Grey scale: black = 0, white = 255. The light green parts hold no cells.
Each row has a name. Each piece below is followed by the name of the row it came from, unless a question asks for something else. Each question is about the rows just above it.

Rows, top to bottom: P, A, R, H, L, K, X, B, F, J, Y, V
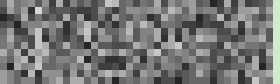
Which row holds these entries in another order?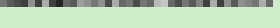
P
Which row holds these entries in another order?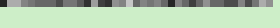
J
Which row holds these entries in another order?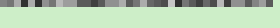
K
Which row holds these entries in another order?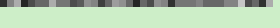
V

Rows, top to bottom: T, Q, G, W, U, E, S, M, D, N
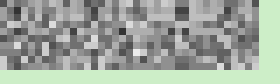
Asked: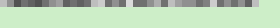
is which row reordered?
E
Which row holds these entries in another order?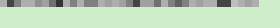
Q
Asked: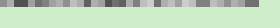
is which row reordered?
T
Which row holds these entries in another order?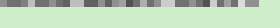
S
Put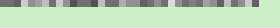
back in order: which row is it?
S
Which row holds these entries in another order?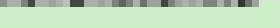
Q

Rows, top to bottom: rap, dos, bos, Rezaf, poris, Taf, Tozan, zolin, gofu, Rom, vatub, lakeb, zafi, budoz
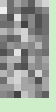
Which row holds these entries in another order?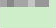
zafi
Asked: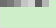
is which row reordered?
poris
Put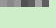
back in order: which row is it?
Rom
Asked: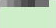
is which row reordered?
Rezaf
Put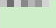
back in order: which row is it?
vatub
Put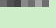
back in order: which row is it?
Rezaf
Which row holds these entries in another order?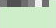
dos

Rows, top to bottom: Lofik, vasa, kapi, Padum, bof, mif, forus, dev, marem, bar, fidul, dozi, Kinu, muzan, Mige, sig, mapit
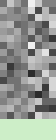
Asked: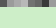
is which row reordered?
bar
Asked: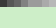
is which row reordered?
mif

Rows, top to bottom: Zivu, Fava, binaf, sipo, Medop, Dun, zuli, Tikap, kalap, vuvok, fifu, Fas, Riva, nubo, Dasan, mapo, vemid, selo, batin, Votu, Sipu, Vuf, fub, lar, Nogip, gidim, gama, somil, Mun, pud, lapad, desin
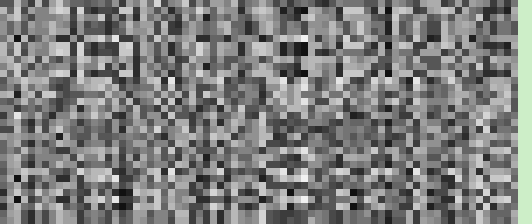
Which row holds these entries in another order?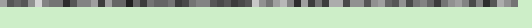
selo
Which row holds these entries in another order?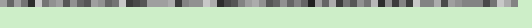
binaf
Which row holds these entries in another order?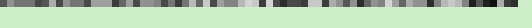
Tikap
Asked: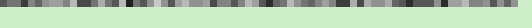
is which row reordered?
Medop

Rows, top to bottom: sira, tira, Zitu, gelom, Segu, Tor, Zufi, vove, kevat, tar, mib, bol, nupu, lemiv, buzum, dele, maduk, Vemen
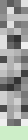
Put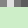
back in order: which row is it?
sira
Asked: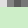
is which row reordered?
sira
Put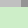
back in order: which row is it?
Zitu
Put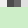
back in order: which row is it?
Zufi
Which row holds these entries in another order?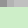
vove

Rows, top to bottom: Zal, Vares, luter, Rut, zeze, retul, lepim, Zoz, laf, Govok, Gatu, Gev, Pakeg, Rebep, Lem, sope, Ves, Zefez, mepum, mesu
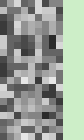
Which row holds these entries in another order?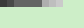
Govok
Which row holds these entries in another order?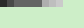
retul
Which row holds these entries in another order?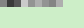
zeze
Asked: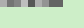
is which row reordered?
mepum
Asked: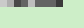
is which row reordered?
Govok

